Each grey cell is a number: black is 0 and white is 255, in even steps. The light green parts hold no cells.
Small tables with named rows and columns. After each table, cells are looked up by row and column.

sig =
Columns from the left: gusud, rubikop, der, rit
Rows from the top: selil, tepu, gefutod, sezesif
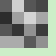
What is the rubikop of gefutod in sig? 53
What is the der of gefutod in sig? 145
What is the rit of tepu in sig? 166
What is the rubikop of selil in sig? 207
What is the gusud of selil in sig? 95
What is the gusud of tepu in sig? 44
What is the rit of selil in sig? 70
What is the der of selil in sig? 86
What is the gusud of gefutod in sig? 85
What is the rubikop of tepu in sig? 160
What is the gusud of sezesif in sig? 171
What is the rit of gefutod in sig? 59
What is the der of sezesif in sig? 89
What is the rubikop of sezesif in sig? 171
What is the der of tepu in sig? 211
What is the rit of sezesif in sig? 144

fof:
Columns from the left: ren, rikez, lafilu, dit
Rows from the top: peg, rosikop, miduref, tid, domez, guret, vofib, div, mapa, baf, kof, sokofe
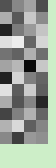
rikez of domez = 98
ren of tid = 223
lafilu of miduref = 154
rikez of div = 93
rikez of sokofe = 62
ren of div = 225
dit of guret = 199
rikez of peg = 135
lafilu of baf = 177
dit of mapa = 38
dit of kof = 133
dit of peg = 77
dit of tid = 213
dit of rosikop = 139
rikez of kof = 217
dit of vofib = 100
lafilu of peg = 163
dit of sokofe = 143
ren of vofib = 33
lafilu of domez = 176
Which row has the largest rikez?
tid

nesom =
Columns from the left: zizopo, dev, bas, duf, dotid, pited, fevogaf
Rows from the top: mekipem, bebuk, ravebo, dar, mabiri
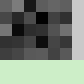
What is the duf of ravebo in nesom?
49
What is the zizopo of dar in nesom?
49
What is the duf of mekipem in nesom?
93
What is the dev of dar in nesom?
52
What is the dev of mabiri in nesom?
70
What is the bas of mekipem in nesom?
24
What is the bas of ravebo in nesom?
45
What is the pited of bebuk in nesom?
48
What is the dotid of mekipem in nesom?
101
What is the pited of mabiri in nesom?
89
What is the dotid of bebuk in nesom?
65

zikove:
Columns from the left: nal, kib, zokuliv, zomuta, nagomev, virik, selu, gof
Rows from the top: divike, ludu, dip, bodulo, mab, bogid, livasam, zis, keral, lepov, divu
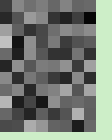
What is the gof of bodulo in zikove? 92
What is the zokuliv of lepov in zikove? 36
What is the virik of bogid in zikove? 145
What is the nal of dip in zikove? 160
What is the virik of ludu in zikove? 33
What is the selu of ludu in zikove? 63
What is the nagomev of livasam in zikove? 58
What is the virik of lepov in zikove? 84
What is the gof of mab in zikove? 49
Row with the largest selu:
lepov

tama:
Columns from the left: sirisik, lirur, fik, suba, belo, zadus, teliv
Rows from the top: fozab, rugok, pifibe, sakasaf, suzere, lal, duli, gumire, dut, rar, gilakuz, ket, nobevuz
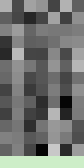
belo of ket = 149
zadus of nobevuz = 41
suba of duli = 86
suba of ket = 99
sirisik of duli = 104
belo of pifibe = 120
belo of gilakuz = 152
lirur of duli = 141
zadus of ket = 122
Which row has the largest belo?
nobevuz

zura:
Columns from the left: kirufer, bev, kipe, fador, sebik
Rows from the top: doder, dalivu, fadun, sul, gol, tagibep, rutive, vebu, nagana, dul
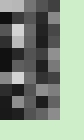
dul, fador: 100
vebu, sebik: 126
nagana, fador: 29
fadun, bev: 211
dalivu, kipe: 85
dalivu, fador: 43
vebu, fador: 142
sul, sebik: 82
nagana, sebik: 99
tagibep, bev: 95
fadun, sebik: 71
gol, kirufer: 17

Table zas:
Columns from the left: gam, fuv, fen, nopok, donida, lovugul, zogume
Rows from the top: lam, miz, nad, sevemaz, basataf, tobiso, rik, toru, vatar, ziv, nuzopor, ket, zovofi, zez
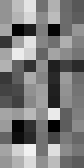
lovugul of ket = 122
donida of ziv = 234
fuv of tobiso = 98
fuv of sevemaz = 161
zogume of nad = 150
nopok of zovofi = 115
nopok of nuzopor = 121

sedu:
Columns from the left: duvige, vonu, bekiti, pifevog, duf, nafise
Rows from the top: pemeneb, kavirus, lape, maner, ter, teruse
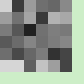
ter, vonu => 73
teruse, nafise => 68
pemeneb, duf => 103
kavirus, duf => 178
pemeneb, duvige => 210
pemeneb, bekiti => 155
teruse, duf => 158
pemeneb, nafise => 137

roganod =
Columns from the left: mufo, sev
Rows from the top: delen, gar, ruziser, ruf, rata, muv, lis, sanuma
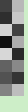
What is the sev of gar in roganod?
200
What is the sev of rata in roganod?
42
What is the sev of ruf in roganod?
172
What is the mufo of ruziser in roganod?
211
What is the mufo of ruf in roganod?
15
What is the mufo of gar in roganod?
46
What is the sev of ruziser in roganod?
65
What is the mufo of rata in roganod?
215
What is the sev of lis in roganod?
52

